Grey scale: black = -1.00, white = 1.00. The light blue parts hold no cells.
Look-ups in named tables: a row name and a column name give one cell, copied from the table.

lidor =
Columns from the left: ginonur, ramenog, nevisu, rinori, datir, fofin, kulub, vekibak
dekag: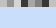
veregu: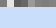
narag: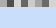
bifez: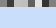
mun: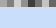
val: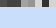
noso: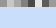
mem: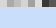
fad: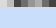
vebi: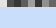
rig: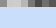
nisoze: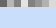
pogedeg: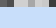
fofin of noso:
0.80
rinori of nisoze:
0.78
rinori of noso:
0.00
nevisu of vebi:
-0.57
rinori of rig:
0.43
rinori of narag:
-0.20
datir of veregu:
0.21
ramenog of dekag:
0.15
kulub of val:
-0.61
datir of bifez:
-0.25
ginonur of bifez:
0.05
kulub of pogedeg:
0.58
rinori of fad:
-0.14
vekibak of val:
0.66
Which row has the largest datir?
narag

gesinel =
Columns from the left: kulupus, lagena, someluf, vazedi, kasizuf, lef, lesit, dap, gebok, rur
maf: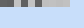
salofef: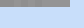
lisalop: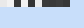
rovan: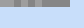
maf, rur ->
0.51
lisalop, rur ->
-0.57
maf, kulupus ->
-0.22
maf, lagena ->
-0.25
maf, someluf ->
0.52
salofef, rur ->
0.16

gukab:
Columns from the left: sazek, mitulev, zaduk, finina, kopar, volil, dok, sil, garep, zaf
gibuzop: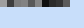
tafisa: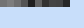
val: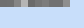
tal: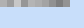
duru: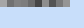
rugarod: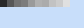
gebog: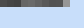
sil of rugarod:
0.52
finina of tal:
0.18
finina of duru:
-0.02
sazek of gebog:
-0.41
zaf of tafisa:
-0.70
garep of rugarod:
0.60
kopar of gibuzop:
-0.30
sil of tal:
0.14
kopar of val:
-0.17
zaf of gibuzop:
-0.29
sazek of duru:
0.30
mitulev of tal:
0.23
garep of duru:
-0.05
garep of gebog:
-0.35
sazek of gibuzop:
0.25
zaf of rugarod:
0.76
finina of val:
0.42

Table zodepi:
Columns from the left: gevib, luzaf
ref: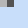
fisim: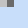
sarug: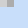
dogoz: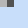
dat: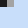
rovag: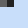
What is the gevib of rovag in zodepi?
-0.23
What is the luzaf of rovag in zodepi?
-0.73
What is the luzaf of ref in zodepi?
-0.35
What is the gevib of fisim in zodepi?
0.52
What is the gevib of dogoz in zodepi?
0.43
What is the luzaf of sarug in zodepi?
0.35
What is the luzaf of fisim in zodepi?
-0.17
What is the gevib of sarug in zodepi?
0.63
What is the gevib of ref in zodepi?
0.43
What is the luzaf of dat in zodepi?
0.28
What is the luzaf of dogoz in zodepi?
-0.36
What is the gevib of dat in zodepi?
-0.79
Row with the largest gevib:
sarug

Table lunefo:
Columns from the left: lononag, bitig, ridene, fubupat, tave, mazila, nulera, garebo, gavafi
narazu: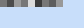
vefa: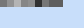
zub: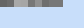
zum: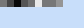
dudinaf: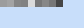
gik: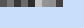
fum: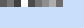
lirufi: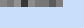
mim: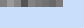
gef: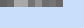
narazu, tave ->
0.72
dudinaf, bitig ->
0.28
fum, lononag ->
-0.28
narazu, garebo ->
-0.27
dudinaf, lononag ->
0.22
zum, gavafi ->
0.17
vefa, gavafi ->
-0.26
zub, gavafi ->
-0.07
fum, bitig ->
-0.07
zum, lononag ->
-0.07
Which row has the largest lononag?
dudinaf

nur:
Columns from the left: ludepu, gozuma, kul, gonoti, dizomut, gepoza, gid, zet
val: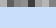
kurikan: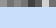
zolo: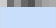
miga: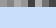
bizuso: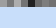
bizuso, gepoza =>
-0.16
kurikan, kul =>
0.06
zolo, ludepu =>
0.60
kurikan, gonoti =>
-0.09
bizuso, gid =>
-0.01
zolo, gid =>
0.28
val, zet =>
0.02
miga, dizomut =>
-0.49
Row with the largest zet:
zolo

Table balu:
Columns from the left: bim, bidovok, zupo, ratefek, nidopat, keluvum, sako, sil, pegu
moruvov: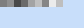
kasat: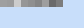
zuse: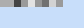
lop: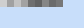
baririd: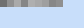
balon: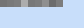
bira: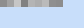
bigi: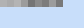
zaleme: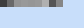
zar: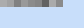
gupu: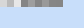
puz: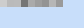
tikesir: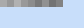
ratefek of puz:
-0.08
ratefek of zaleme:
0.20
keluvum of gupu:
0.04
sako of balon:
0.12
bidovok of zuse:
0.36
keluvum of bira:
0.36
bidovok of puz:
0.46
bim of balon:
-0.09
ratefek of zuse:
0.21
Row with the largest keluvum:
moruvov

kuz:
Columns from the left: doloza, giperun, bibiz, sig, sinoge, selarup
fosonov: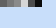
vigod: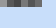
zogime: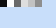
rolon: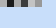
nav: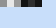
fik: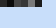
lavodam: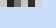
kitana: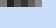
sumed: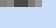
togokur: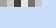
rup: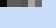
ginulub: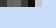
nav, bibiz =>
0.20
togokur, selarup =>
0.57
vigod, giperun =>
-0.31
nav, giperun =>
0.81
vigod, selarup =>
-0.15
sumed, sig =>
-0.43

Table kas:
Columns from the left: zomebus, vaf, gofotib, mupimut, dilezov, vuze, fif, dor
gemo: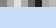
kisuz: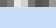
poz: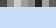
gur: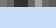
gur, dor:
-0.29
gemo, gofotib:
0.76
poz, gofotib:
0.59
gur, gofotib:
-0.59
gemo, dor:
0.45
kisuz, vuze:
-0.34
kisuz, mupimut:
0.63
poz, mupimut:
0.23
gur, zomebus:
-0.05
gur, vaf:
-0.20
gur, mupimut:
-0.62
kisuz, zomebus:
-0.18
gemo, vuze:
-0.75
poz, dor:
-0.25
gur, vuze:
0.29
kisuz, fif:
-0.26

